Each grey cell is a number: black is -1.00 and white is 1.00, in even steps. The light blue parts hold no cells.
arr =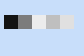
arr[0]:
-0.85
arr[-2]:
0.50

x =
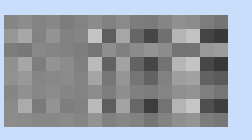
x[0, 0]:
0.04
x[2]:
[-0.02, -0.06, 0.07, 0.04, 0.01, -0.01, -0.08, 0.11, 0.00, 0.09, 0.16, 0.10, -0.10, -0.09, 0.19, 0.22]
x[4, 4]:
0.09
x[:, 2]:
[0.03, 0.02, 0.07, -0.01, 0.05, 0.06, -0.04, 0.06]
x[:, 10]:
[-0.04, -0.44, 0.16, -0.45, -0.22, -0.03, -0.52, -0.08]
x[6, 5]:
0.01
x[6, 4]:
-0.01
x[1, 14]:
-0.47
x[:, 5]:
[0.03, 0.04, -0.01, 0.00, 0.03, 0.03, 0.01, 0.04]
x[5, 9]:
0.00
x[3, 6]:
0.46
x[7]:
[0.10, 0.08, 0.06, 0.06, 0.08, 0.04, 0.15, 0.01, 0.05, 0.02, -0.08, 0.02, 0.12, 0.16, -0.03, -0.07]
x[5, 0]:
0.05
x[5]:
[0.05, 0.13, 0.06, 0.10, 0.05, 0.03, 0.10, -0.01, 0.11, 0.00, -0.03, 0.04, 0.13, 0.15, 0.00, -0.08]
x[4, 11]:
0.01
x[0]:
[0.04, 0.10, 0.03, 0.06, -0.03, 0.03, 0.09, 0.01, 0.08, -0.02, -0.04, 0.04, 0.13, 0.10, -0.03, -0.09]
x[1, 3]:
0.15
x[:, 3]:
[0.06, 0.15, 0.04, 0.15, 0.07, 0.10, 0.15, 0.06]
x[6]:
[0.08, 0.34, -0.04, 0.15, -0.01, 0.01, 0.46, -0.26, 0.28, -0.19, -0.52, -0.10, 0.41, 0.55, -0.38, -0.51]
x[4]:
[0.14, 0.19, 0.05, 0.07, 0.09, 0.03, 0.29, -0.07, 0.17, -0.08, -0.22, 0.01, 0.24, 0.27, -0.23, -0.29]

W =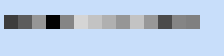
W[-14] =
-0.52
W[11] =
-0.41
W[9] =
0.53
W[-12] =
0.18

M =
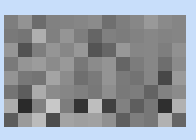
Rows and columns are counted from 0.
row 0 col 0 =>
-0.01
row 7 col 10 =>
-0.07
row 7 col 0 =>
-0.28
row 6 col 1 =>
-0.67
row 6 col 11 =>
-0.63
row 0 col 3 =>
0.01
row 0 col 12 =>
0.04
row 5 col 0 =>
-0.09
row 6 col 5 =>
-0.60
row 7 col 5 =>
0.24
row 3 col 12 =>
0.09
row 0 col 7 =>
-0.13
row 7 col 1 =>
0.21
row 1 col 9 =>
0.02
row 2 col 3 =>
0.17
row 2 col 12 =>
0.14
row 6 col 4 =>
-0.02
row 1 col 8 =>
-0.03
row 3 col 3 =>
0.09
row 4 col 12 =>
0.21
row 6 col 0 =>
0.36
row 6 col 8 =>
0.01
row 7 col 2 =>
0.47
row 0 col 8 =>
-0.01
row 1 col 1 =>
-0.08
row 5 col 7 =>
0.11
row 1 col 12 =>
0.04
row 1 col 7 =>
0.00
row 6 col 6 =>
0.49

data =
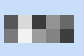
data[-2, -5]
-0.32
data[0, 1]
0.70
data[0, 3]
0.15

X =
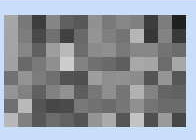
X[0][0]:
0.30
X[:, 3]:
[0.04, -0.12, 0.23, 0.12, -0.13, 0.01, -0.44, -0.15]
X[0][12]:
-0.76
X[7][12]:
-0.44
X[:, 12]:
[-0.76, -0.55, -0.15, 0.31, -0.32, -0.24, -0.16, -0.44]
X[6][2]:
-0.34
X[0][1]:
-0.06
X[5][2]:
-0.25
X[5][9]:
0.40
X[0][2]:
-0.52
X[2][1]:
0.05
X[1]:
[0.28, -0.02, -0.43, -0.12, -0.49, -0.18, 0.16, 0.00, -0.09, 0.43, -0.58, 0.03, -0.55]
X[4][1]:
0.15
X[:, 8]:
[0.05, -0.09, -0.05, -0.26, 0.14, -0.08, -0.07, -0.33]
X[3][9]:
0.32
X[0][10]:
-0.53
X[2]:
[0.28, 0.05, -0.25, 0.23, 0.45, -0.15, 0.09, 0.12, -0.05, 0.05, 0.06, -0.10, -0.15]
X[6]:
[-0.13, 0.45, -0.34, -0.44, -0.41, -0.06, -0.11, -0.16, -0.07, 0.13, -0.09, -0.16, -0.16]
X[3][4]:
0.61
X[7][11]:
0.21
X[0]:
[0.30, -0.06, -0.52, 0.04, -0.25, -0.31, 0.14, -0.05, 0.05, 0.00, -0.53, -0.03, -0.76]
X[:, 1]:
[-0.06, -0.02, 0.05, -0.18, 0.15, 0.02, 0.45, 0.00]
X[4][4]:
-0.35
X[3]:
[0.26, -0.18, -0.05, 0.12, 0.61, 0.02, -0.12, -0.17, -0.26, 0.32, 0.30, -0.15, 0.31]
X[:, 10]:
[-0.53, -0.58, 0.06, 0.30, -0.34, 0.03, -0.09, -0.38]

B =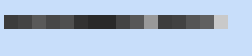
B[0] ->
-0.53
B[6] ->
-0.68
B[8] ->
-0.47
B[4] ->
-0.38
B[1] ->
-0.47

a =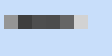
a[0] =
0.17
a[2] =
-0.39
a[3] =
-0.40
